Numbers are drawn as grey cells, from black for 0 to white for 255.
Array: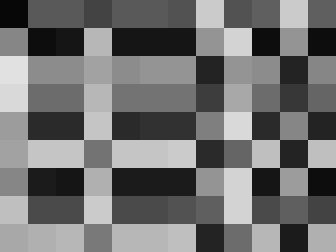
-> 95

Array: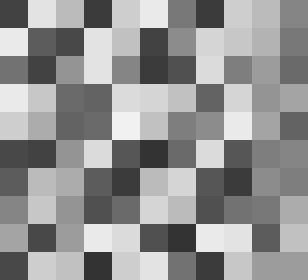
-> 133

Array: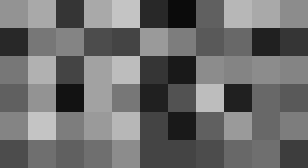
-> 140

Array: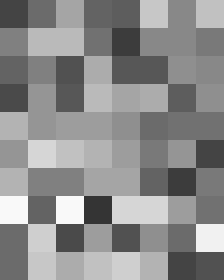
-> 193

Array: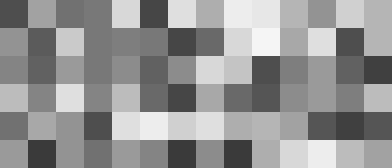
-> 181

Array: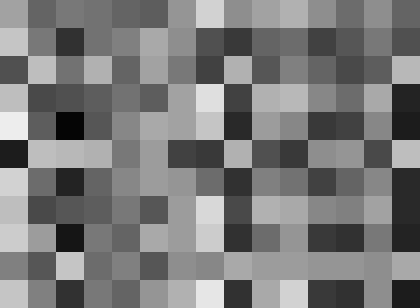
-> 100

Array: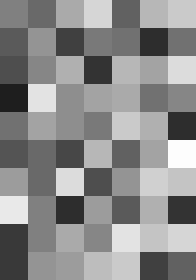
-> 202
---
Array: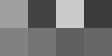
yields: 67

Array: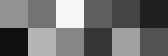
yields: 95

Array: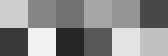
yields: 165

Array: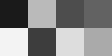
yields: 186

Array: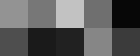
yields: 194

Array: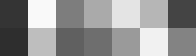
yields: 228

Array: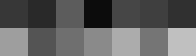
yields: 70
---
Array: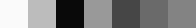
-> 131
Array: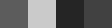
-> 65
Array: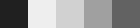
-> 98
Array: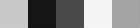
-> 164
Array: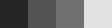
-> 226
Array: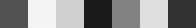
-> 50
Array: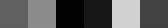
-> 66
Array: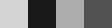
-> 82
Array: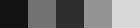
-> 216
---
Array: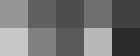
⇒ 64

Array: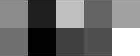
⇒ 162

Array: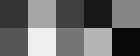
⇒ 133

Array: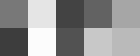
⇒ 166

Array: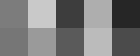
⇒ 38

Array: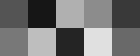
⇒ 57
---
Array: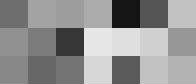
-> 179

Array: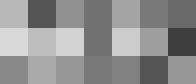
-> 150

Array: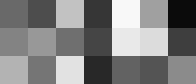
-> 139

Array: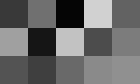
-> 144

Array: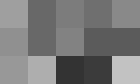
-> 194

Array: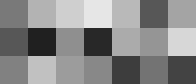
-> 67

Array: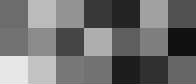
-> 101
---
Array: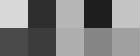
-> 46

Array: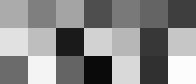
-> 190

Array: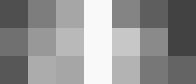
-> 152

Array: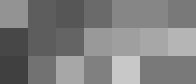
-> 93

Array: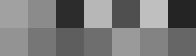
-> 139

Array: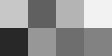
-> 96

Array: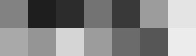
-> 30

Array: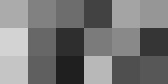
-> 103

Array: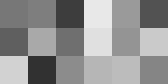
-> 169
